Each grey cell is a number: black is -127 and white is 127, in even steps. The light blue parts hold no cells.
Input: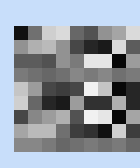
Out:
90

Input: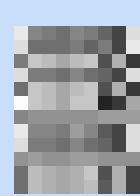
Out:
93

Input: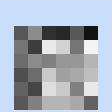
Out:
-109

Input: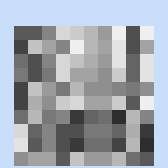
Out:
111

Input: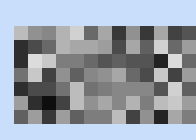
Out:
-43

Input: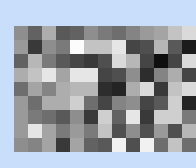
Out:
90

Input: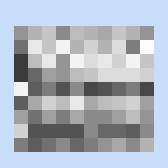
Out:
20

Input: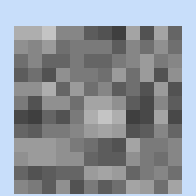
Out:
-26
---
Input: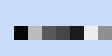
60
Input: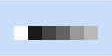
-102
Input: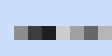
-66
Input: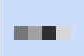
33
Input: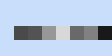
-44
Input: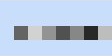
82
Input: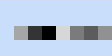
-75
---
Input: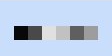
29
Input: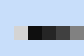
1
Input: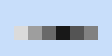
1
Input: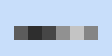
5
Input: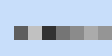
21
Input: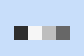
-24
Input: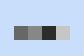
70
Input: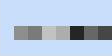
-57
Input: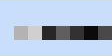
-54
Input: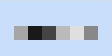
8
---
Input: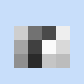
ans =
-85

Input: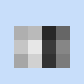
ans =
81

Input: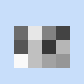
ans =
64

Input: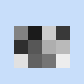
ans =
-30

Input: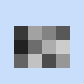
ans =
66

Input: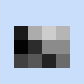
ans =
-40

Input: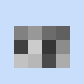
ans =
55

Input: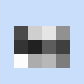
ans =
44
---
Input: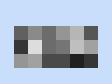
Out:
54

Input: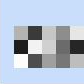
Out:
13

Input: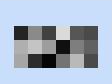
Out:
-41

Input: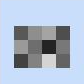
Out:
36

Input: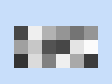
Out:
-11

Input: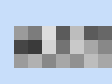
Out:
-36

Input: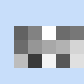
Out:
-19
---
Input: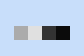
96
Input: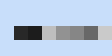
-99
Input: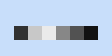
72
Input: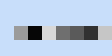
-121
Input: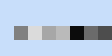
91
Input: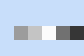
68
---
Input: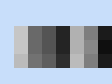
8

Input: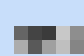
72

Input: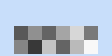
87

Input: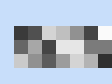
-4

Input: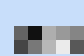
25

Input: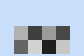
27

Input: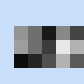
104

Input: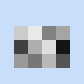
94

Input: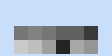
-30
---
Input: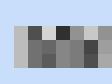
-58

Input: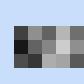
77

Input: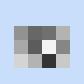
116

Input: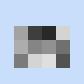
17

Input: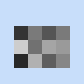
37

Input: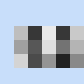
-12

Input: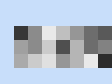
-18
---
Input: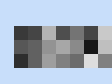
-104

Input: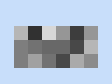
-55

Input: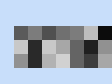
-95

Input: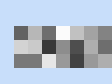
46

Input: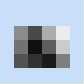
-33

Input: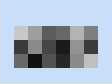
19
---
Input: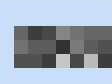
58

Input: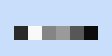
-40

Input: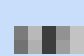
29

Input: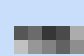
-29

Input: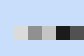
-100

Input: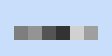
81

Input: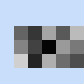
-18

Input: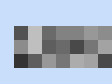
35
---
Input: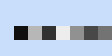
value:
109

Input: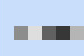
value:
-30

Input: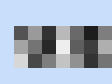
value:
110

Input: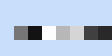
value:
55

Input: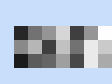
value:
65

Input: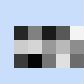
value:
25

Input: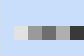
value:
-17

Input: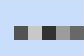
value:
-77

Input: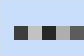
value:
-88

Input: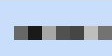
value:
-46
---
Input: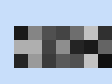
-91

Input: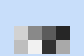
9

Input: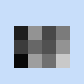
-24

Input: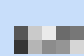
106

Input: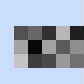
35

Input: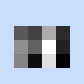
-29
